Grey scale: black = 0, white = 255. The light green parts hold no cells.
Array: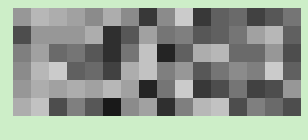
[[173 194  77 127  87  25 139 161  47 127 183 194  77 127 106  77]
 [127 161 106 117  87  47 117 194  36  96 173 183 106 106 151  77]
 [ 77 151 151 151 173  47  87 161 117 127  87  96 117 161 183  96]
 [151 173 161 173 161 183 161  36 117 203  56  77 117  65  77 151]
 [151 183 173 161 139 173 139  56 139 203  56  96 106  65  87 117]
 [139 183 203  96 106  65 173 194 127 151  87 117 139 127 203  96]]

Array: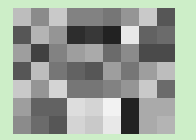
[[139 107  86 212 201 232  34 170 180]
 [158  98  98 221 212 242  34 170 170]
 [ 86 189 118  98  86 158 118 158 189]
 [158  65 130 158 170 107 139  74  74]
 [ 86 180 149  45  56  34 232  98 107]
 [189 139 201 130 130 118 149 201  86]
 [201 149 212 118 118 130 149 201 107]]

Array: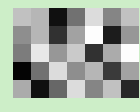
[[193 182  16 113 220 133 193]
 [142 182  49 162 253  28 151]
 [171  16 103 220 133 193  39]
 [124 232 151 202  49 171 253]
 [  4 113 220 142 182  58 162]]

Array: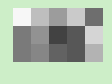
[[122 146  66  87 213]
 [122 134  98  87 179]
 [247 190 156 202 110]]

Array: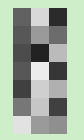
[[ 97 216  43]
 [ 87 236  54]
 [119 198  64]
 [ 87 154 108]
 [226 154 143]
 [ 64 207 176]
 [ 76  34 187]]

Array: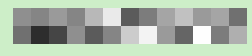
[[112  45  69 143  91 133 204 243 154 101 254 124 175]
 [143 133 154 133 184 234  91 124 165 193 154 165 112]]
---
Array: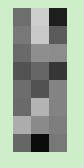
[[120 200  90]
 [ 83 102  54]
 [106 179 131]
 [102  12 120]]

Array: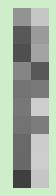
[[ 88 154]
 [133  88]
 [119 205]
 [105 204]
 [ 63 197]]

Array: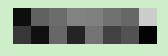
[[ 55  16 103  36 115  65  82   3]]

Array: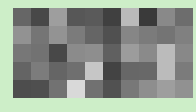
[[146 117 147 123 101  80 134 123 116 128]
 [100 124 101 111 198  67 103 104 187 123]]

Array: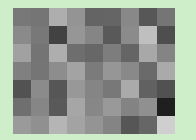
[[138 120  66 150 133  89 139 191  78]
 [128 117 141 163 123 150 137 106 170]
 [111 134  89 166 135 153 131 144  31]]

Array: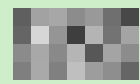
[[101 214 149  62 180 115 164]
 [127 169 128 191 157 142 101]]

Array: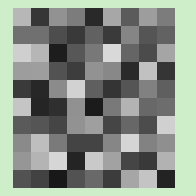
[[112 112  77  57  97  58 133  85  98]
 [157 158  82  61 146 136  42 193  53]
 [197  37  47 145  27 121 179 104 109]
 [138 190 122  68  68 134 213 130 143]
 [ 82  66  24  82 105  60 166 196  35]]

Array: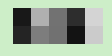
[[ 36 125 113  19 203]]

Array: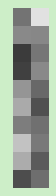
[[137 135]
 [ 64 137]
 [170  80]
 [194 121]
 [ 77 110]]
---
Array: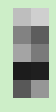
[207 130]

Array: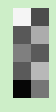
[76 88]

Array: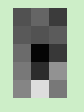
[ 59  82 107]

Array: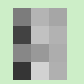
[166 193 135]

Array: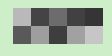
[ 53 161]

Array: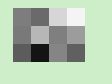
[244 127  20]

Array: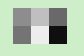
[105 237]
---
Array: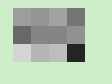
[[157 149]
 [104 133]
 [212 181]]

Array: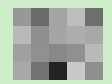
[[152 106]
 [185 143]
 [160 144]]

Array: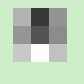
[[179  56]
 [150  84]
 [200 254]]

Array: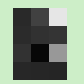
[[41 65]
 [43 49]
 [50  7]]

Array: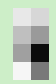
[[232 215]
 [191 154]
 [160  12]]

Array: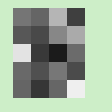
[[117 101]
 [ 87  73]
 [227  57]]

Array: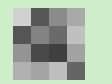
[[209  87]
 [ 85 131]
 [148  73]]
